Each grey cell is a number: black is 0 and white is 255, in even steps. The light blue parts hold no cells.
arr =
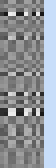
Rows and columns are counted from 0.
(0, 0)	111
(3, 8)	26
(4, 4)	150
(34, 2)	109
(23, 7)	140
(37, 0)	120
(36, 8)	96
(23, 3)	204
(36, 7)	131
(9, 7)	130
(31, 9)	156
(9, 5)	66
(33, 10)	93
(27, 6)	223
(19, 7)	120
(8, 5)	107
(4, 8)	158
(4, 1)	151
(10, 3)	97
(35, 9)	174
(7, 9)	110
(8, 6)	160
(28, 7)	159
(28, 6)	236
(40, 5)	159
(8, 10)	107
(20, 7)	119
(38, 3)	104
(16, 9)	148
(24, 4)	129
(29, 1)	156
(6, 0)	135
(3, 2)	238
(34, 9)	117
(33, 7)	165
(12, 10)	153
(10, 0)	141

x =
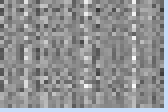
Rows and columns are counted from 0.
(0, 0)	88
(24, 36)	134
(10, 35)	189
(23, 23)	135
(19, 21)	174
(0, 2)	132
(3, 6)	220
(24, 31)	147
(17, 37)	164
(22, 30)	127
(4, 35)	170
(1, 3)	157
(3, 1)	168
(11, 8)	145
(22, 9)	99
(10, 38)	117
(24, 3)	152
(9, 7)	144
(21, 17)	190
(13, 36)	143
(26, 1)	143
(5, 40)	136
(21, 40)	138
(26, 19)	134
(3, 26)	148
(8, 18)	127
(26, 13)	131
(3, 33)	242
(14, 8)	132
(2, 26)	151
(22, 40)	104
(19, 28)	172
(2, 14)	88
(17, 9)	86
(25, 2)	147
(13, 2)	149
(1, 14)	145
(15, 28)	128
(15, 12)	144
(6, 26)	152

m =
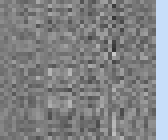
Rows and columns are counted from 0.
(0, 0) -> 139
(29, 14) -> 105
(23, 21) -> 141
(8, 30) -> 101
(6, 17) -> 116
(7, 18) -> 102
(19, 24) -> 152
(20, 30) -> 162
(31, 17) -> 91
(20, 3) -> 152
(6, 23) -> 156
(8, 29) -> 121
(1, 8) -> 118
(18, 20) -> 148
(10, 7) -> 146
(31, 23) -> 118
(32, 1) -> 116
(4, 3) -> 139
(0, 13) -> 149
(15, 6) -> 113
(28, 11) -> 119
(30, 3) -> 131
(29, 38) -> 123
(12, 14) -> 134
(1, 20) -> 139
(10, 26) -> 78
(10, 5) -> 129
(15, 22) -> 80
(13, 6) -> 109
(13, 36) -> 122
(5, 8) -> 140
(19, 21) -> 140
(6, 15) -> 133
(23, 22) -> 155
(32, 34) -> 119
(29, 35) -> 127
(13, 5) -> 110
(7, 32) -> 146
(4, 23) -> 118

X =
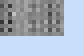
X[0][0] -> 117
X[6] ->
[112, 123, 145, 140, 160, 136, 158, 168, 119, 168, 134, 132, 117, 125, 141, 158]
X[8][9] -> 150
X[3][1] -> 147
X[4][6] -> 146
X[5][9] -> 150
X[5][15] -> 146
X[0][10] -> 132
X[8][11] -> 133
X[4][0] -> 119
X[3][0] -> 112
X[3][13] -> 149
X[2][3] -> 141
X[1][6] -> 164
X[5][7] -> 121
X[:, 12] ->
[123, 79, 121, 70, 103, 88, 117, 82, 126]
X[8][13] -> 139
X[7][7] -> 123
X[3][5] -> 158
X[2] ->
[117, 120, 147, 141, 158, 131, 162, 163, 124, 167, 131, 132, 121, 130, 141, 150]
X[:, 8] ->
[134, 106, 124, 130, 137, 99, 119, 107, 134]
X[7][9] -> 137
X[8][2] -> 141
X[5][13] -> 167
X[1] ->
[80, 142, 59, 143, 149, 143, 164, 127, 106, 140, 123, 158, 79, 154, 108, 146]
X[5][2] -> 41
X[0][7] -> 152
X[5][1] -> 154
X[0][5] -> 136
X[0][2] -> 147

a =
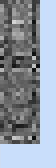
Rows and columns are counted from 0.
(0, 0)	75
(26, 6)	81
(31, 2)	137
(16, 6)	75
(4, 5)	109
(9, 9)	118
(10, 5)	109
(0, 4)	145
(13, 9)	97
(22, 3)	119
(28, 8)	41
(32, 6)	106
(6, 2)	104
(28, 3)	119
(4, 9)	115
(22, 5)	147
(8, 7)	140
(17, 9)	168
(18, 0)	81
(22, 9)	141
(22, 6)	92
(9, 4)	157
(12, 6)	111
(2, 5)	118
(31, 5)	30
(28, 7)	106
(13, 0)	138
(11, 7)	95
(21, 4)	113
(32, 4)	94
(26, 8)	94
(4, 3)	131
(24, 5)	127
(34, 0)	167
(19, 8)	100
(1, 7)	165
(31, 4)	27
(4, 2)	78
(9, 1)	73
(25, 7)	54

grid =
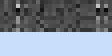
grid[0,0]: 63
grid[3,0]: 79
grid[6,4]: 95
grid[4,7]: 84
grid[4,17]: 78
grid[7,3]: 105
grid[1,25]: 74
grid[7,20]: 52
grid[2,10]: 23
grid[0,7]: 77
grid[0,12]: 62
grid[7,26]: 131
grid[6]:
[81, 88, 84, 46, 95, 85, 80, 74, 75, 88, 47, 96, 77, 72, 69, 83, 82, 54, 82, 59, 87, 80, 90, 85, 98, 81, 77, 80]
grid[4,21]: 59
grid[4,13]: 60
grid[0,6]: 60
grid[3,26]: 57
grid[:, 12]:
[62, 72, 71, 76, 66, 78, 77, 55]
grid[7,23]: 65
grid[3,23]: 89
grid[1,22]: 74
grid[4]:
[69, 82, 65, 68, 150, 58, 93, 84, 69, 94, 58, 66, 66, 60, 71, 69, 78, 78, 71, 71, 60, 59, 60, 58, 146, 75, 126, 64]
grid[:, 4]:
[107, 198, 10, 46, 150, 146, 95, 142]
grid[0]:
[63, 95, 74, 60, 107, 50, 60, 77, 61, 102, 48, 56, 62, 70, 66, 78, 57, 55, 66, 81, 63, 62, 50, 61, 112, 69, 81, 72]
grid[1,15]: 90
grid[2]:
[74, 88, 79, 53, 10, 77, 41, 66, 77, 83, 23, 76, 71, 82, 44, 53, 81, 48, 66, 96, 82, 81, 72, 79, 15, 67, 11, 72]
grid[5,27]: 86
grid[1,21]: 76
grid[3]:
[79, 42, 85, 70, 46, 86, 49, 64, 86, 43, 58, 92, 76, 92, 67, 50, 87, 73, 82, 51, 82, 81, 91, 89, 43, 65, 57, 86]
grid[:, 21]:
[62, 76, 81, 81, 59, 80, 80, 51]
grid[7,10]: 112
